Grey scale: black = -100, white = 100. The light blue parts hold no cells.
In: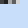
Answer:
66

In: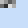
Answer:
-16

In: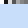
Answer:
30

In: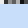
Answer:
38

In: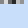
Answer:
50

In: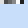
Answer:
97

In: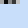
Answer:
52
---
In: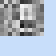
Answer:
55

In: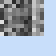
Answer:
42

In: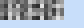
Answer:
45

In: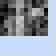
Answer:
-39

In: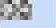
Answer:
26
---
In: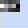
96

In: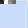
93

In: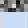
69

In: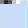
97

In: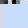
63

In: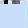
77

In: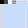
93

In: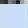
58

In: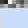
88
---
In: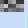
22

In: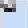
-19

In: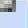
51

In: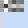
16

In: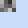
20

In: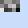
11

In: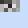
43

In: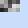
-5

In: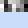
99

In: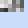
84
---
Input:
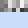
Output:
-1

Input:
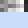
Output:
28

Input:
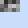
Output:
-13

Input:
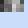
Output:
-47

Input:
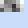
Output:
39

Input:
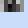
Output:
46

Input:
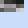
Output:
40
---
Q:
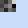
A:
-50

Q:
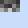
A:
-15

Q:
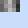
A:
-23

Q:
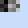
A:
-76

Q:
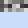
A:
-38

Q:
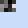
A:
16
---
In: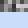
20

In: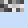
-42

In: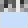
73

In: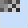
22

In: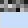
3

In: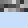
55

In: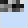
-27

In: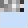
19
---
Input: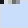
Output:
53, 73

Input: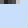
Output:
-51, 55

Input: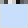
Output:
60, 82

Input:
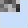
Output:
44, 55

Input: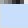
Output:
-55, 84

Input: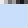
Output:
24, 84
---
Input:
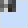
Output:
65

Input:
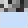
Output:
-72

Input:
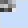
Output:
-24

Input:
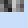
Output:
33

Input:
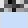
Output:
26

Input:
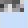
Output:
25
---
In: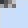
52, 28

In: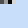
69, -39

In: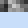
-59, -47

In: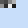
39, 16

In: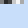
33, 0

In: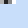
99, 41

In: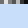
-90, -13

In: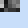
-15, -84

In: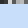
-20, -65

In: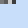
-52, -6
